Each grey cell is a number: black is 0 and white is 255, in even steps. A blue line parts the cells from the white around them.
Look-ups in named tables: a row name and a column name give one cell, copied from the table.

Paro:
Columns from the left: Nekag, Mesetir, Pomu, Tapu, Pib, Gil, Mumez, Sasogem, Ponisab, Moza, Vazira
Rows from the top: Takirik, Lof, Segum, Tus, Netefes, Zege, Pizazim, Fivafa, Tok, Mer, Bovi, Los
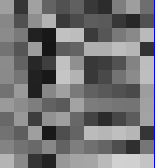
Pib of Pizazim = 160
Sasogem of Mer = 182
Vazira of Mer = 53
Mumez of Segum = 59
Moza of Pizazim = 74
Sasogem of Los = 186
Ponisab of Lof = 55
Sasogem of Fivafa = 121
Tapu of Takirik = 99
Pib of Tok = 159
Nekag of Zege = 138

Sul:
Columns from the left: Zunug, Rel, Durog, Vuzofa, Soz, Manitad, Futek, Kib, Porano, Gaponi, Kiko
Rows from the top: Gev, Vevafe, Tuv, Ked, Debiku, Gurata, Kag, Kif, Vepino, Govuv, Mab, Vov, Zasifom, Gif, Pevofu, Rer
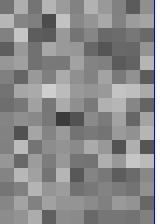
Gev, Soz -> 155
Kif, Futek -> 121
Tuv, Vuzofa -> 90
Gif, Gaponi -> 115
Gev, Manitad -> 130
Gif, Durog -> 180
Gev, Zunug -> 115
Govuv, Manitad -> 115
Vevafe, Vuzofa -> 76
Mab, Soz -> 147
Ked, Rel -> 153
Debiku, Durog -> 113
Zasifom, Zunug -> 132
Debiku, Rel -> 160
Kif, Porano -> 182
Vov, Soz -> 152
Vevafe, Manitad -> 136

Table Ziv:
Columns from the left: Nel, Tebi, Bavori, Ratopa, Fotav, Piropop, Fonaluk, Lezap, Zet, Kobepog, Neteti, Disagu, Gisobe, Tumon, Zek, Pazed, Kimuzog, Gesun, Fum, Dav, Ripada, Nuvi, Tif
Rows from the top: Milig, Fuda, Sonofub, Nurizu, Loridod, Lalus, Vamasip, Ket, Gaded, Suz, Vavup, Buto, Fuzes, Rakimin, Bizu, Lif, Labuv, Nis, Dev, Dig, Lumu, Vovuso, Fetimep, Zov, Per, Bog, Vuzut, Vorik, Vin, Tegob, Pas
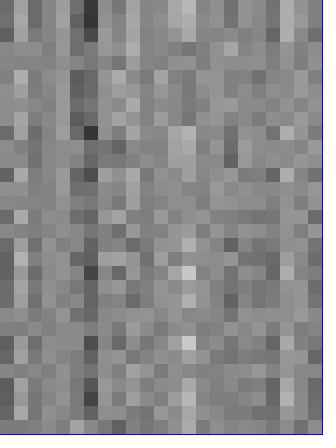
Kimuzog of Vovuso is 98
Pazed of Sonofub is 132
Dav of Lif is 119
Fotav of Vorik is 141
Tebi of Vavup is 129
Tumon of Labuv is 154
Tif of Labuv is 149
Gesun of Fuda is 146
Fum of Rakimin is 136
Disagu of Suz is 135
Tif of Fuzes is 114
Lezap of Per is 134

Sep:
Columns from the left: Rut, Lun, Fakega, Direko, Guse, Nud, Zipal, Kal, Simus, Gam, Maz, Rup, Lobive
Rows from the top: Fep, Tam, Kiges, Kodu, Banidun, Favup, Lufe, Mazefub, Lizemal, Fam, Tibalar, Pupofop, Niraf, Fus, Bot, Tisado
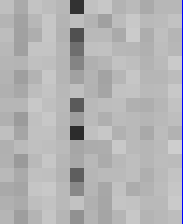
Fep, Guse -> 183
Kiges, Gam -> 203
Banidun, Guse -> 181
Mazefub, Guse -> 185
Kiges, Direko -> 198
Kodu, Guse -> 182
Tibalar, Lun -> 186
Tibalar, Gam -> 185

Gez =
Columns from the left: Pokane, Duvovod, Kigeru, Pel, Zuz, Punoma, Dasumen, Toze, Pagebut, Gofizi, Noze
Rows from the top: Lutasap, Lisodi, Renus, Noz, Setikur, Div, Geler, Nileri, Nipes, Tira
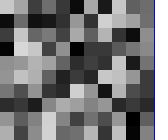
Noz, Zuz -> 144
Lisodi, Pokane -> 12
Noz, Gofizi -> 118
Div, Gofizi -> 150
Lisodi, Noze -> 111
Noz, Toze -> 57
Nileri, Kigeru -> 28
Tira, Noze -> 130
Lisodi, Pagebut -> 183
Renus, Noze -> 142
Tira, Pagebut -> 192
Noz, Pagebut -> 90
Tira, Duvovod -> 67
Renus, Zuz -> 66
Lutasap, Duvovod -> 165
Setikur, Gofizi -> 26
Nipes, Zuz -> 133
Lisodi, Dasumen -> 50
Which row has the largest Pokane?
Lutasap

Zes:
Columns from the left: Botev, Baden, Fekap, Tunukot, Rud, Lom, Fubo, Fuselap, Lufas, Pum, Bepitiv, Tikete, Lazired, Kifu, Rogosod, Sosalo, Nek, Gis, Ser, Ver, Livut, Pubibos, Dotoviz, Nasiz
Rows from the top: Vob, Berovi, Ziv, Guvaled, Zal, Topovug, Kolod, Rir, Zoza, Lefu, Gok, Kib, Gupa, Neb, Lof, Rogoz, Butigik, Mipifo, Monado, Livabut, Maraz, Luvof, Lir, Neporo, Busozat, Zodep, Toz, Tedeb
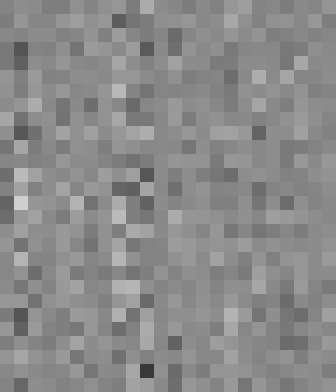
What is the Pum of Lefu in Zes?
163
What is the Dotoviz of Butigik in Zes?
138
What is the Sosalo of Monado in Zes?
162
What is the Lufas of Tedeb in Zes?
127
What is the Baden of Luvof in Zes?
151
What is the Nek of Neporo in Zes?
167
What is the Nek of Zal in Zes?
125
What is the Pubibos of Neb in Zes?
130
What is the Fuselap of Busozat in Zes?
148
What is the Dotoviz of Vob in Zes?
133
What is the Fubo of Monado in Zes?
133
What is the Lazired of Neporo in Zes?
152
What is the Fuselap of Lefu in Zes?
140
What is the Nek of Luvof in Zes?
152
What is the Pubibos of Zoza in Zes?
154
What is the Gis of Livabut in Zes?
123
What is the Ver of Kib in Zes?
141
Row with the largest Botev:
Zoza

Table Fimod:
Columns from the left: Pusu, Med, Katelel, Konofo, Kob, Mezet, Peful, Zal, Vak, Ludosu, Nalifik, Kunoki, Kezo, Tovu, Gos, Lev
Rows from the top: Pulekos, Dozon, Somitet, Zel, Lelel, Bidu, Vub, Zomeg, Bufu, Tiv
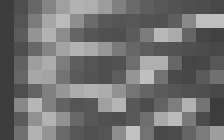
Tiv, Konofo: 148
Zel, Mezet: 179
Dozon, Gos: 189
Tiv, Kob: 105
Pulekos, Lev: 72
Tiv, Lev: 157
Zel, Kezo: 83
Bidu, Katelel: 167
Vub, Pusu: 61
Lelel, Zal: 78
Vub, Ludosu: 117
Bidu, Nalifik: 191
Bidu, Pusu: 60
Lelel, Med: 97
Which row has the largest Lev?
Dozon

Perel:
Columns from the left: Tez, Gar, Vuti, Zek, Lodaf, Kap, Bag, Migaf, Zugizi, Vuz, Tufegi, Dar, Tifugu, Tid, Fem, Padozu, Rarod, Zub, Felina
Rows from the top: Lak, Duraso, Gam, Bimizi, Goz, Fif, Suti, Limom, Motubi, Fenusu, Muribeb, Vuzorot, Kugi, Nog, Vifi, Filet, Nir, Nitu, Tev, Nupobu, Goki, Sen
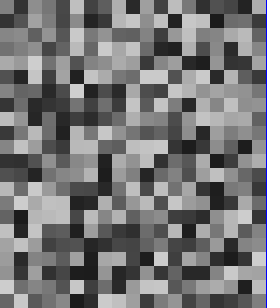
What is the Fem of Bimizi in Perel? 77
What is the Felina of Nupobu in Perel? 163
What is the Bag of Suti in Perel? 34
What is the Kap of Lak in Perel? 191
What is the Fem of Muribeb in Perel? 56
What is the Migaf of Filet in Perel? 134
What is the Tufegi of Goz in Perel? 57
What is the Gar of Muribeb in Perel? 193
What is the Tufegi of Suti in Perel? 77
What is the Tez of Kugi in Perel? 80
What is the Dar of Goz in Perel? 134
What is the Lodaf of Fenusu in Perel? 33
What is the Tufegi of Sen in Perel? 60
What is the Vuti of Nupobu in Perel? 159

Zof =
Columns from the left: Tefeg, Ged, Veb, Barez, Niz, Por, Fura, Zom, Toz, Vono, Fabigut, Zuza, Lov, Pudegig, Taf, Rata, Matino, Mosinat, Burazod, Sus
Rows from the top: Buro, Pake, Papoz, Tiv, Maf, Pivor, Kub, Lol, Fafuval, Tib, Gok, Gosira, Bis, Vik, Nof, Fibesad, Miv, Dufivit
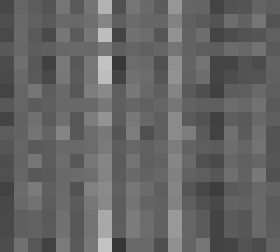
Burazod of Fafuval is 104
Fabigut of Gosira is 95
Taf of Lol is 95
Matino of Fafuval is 94
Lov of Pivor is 146
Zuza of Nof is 97
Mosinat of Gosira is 96
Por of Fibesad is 88
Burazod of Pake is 117
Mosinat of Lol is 103
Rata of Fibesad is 67

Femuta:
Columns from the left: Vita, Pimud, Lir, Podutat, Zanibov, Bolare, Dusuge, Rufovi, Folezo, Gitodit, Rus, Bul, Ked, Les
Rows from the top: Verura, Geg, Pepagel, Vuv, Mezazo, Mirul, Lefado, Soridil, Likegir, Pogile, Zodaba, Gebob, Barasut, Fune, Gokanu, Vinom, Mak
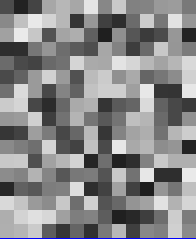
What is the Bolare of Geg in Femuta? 52
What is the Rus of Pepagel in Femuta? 59
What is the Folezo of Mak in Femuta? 184
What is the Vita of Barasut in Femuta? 140
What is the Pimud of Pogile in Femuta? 66
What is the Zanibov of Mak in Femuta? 53
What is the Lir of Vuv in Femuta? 118
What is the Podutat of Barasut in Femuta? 133
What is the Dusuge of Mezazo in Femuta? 170
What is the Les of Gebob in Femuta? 175
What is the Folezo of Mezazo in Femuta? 227
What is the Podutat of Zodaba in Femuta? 212
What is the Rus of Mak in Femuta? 136
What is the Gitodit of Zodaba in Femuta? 169
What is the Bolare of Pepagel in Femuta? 174
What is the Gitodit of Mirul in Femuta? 170
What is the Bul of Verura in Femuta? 153
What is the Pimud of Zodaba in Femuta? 125

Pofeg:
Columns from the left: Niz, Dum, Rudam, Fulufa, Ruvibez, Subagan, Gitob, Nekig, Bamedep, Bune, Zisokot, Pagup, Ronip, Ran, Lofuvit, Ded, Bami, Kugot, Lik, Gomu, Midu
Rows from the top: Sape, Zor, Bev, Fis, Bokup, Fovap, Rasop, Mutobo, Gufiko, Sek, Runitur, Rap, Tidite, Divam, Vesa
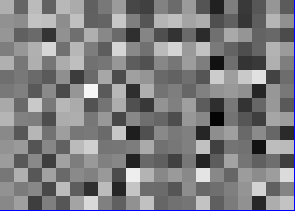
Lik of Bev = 99
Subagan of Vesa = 164
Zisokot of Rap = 104
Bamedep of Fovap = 76
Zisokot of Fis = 113
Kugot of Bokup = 52
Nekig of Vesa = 128
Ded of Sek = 142
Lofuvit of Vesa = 195
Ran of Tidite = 137

